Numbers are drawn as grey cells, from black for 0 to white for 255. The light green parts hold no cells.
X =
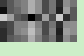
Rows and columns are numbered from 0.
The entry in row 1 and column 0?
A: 15
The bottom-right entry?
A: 104
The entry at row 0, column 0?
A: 58
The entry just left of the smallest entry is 74
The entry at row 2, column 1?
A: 158
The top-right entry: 116
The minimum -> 0
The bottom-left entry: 44
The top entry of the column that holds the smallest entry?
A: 174
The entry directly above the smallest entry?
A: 174
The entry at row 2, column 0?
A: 202
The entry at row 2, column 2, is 89
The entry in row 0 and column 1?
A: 89

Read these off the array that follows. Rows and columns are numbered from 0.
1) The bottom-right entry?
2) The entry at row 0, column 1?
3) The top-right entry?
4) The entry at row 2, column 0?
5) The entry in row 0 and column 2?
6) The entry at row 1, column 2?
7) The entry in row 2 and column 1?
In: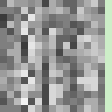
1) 141
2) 186
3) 127
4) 59
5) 156
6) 113
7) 100

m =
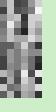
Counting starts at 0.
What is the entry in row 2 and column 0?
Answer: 138
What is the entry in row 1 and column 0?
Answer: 66
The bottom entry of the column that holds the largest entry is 51
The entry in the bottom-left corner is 94
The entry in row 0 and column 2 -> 66
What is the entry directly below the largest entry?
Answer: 208
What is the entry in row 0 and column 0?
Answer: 125
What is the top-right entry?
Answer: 208
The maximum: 246
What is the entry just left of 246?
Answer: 125
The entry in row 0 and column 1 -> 195
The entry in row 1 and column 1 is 195

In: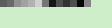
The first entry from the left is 92
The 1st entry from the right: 133
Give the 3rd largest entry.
161
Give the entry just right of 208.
117

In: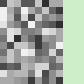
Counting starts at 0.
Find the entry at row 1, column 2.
115
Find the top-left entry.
74
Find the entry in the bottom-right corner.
59
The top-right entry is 169
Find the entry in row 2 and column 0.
241
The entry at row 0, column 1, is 198
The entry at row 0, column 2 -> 183
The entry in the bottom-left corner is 169
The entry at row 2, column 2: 87
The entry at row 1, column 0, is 241
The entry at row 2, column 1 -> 183

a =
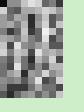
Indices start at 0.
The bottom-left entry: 88
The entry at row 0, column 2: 142
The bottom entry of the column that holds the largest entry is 142
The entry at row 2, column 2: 168
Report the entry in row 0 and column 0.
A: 13
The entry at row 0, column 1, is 142
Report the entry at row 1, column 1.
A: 102
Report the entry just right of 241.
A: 196
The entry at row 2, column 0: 156
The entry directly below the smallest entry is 210
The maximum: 241
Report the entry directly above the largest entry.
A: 210
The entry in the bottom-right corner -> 196
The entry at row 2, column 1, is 114

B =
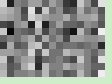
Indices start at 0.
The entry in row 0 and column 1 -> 31
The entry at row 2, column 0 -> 171
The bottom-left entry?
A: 184
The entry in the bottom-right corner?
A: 238
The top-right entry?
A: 225
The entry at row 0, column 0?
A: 211
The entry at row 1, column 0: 184
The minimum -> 7
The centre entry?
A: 115
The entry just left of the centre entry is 171
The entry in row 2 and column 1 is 159
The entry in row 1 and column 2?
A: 143
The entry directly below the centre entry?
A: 143
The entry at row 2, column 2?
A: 143
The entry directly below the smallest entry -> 129

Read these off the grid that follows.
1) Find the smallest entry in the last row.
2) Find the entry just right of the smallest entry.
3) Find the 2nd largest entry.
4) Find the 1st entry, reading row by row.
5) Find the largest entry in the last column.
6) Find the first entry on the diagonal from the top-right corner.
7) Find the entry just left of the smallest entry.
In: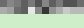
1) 54
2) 146
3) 201
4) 108
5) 185
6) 108
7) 134

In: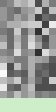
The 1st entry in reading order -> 123
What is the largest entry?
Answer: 250
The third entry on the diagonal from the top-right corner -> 64
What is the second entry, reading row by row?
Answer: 137
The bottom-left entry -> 163
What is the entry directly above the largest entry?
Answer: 219
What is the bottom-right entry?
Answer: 123
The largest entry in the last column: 234
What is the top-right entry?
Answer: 123
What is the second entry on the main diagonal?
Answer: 123
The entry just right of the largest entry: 92
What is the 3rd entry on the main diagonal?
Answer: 163
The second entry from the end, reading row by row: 137
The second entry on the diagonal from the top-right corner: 78
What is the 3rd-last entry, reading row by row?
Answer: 123
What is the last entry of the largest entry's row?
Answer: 78
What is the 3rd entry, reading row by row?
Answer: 190
